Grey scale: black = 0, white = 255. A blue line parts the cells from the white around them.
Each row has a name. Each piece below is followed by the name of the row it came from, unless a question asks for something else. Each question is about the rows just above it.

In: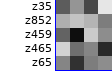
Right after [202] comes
[141]
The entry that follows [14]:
[202]
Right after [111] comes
[133]
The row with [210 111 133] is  z465
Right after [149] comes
[72]
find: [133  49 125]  z65

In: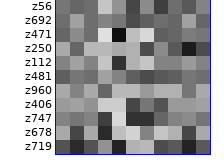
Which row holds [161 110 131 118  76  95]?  z692
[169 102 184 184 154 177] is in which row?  z960
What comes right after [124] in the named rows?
[118]

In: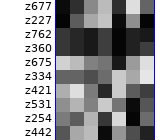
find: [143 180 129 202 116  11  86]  z531
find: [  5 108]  z254
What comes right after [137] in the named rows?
[187]

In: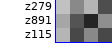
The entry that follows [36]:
[143]
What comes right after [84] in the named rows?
[36]
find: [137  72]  z115
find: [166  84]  z891
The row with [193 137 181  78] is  z279
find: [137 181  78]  z279

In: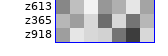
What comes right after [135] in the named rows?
[191]
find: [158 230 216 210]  z918
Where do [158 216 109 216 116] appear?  z365
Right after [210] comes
[116]
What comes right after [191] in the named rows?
[243]
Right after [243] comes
[151]
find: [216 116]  z365

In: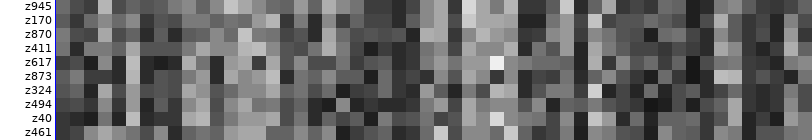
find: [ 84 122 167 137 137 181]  z411
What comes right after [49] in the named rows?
[137]
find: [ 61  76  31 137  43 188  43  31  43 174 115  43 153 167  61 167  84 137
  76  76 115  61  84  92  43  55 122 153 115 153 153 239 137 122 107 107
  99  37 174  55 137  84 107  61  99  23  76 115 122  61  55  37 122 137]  z617
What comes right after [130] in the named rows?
[76]
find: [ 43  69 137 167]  z945
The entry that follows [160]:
[37]
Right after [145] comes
[84]

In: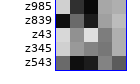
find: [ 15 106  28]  z839
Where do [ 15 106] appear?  z839
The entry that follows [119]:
[175]
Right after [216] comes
[145]
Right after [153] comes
[131]
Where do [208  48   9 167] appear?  z985
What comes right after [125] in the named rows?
[175]

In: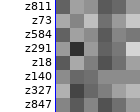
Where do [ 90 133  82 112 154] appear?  z847
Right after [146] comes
[90]
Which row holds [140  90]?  z584
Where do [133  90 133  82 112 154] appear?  z847
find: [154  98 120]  z291

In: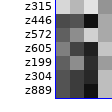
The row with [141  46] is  z199
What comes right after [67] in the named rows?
[32]
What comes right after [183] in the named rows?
[227]
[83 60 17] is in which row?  z889
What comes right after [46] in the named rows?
[156]

